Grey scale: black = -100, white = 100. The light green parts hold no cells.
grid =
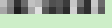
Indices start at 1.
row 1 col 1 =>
49
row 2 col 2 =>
-5
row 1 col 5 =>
51
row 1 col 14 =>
58
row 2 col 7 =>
-32
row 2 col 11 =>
63
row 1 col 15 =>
-16
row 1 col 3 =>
-61

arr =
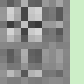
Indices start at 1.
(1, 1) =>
-5
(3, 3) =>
31
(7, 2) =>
4
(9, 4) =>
32
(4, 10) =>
3
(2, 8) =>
-5
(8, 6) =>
-29
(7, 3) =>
3
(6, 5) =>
39
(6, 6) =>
46
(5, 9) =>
-32
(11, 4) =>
-31
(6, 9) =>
-17
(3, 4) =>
-44
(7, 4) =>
2
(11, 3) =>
24
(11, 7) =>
-8
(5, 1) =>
18
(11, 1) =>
16
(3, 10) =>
8
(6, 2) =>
45
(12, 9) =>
8
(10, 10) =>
3
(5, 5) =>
58
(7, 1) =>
6
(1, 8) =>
7
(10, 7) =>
8
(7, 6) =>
2
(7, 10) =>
2
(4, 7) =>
20
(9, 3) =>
-11
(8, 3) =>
-7
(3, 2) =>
59

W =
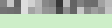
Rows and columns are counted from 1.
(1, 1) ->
2
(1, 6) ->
44
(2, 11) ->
-21
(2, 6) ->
41
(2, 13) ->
6
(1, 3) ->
-23
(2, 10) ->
10

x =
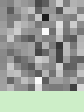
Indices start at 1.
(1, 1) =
8
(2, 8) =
16
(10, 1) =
9
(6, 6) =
18
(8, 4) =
20
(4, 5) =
27
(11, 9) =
52
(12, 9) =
25
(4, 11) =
60
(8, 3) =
5
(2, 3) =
17
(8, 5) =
27
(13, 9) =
-4
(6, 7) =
1
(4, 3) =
53
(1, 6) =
-43
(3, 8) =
28
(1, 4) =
19
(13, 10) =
3
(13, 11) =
-49
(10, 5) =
-30
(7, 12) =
44
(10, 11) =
-23
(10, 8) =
5
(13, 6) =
71
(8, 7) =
-20
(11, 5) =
-6
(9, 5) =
9
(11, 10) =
-7
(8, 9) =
-46
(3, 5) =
-2
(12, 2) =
-19
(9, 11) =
-21
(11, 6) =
-27
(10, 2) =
57
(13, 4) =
11

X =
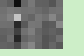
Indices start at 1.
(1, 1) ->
-18
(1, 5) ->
-6
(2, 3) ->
-8
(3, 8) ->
5
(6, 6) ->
-18
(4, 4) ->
-30
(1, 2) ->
-26
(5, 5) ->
-1
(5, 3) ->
-49
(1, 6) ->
-24
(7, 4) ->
-8
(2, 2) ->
-5
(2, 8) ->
-11
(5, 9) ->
-29
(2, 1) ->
-11
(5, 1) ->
-22
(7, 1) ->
-22
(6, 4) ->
-21
